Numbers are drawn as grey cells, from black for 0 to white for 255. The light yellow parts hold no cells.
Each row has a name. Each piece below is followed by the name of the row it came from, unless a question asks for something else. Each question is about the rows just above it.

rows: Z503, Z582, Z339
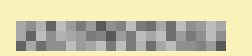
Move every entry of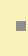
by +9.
[152]
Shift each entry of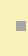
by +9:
[176]
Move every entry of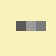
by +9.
[ 98 164 131]
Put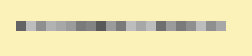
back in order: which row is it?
Z582
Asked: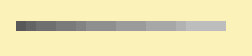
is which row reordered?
Z503
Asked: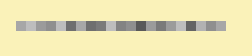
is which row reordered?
Z503

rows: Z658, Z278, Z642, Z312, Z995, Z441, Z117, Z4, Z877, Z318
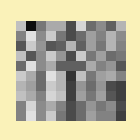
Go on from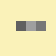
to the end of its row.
[180 130]
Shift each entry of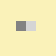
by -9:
[121 204]
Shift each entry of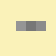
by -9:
[140 110 130]
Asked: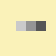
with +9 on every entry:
[211 158  95]
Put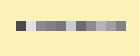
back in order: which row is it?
Z278
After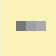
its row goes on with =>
[130]

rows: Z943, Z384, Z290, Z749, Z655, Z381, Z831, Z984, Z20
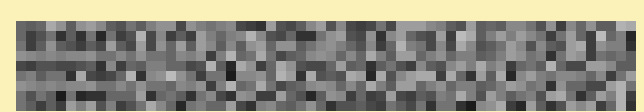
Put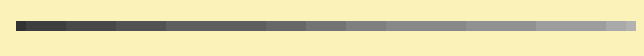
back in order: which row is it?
Z290
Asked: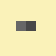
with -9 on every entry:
[94 63]
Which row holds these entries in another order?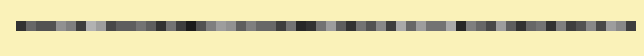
Z984
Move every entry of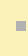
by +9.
[187]
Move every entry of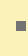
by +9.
[124]

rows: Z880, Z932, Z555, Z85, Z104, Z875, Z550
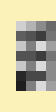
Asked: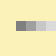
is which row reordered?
Z555
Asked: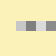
Z104

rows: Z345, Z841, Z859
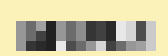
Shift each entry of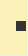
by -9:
[44]
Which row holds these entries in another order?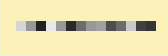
Z859
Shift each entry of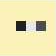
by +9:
[ 42 241  86]
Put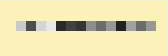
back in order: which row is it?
Z345
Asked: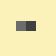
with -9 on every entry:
[99 56]

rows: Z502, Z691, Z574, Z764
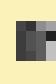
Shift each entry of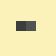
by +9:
[70 91]
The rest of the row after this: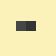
[142 162]

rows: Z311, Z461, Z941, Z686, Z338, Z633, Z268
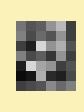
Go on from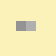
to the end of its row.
[84]
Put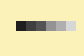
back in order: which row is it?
Z941
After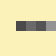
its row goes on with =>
[63]
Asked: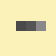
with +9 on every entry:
[ 83  93 146]
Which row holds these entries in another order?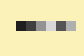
Z941
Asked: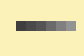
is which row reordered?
Z461
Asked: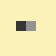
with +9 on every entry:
[ 63 156]

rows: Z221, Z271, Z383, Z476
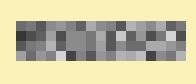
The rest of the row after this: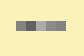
[ 88 179 160 139 170  97 120]
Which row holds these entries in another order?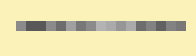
Z383

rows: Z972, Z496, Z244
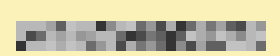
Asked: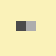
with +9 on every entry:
[ 84 182]
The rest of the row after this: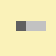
[184 108]
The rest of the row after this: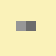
[ 52 139  75 162  96  96 194 194 184 108]
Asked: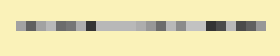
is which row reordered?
Z972
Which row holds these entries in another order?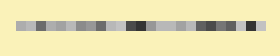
Z496

